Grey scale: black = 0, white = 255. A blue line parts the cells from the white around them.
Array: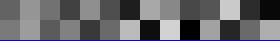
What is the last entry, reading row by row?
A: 174
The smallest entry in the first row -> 8
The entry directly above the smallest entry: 72
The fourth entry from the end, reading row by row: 162
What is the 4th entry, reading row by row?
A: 65
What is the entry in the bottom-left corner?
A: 122
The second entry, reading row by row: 149
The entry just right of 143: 78

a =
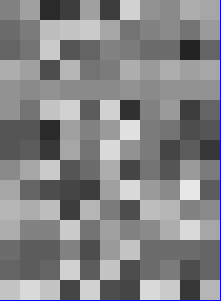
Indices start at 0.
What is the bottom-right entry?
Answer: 181
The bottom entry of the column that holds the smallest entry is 55
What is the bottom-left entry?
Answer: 196
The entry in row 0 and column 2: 42
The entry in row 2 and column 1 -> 115
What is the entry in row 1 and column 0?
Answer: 108
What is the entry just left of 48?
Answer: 209
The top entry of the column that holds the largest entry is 173
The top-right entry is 166
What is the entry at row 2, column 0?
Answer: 100
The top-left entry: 130
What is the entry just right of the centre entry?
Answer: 146
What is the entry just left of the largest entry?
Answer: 138
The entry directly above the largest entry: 154
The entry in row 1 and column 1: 123
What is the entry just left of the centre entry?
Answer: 115
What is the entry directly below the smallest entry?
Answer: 160
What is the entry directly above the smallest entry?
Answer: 115
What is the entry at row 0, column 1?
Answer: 160
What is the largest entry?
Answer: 231
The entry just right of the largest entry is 92
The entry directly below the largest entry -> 130
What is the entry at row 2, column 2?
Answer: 202

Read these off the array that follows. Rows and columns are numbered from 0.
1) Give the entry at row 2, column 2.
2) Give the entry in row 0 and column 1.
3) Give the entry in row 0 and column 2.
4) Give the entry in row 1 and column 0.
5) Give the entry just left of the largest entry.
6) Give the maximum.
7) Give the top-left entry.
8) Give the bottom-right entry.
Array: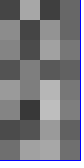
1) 161
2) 167
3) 63
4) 140
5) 56
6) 190
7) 69
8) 111

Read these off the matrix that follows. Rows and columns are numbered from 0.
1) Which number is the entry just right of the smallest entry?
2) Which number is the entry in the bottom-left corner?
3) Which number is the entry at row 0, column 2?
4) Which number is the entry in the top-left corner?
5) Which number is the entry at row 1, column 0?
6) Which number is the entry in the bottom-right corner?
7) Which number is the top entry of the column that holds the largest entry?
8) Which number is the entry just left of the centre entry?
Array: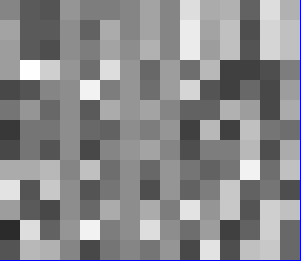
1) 221
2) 84
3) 84
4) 133
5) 163
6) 104
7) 90
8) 141
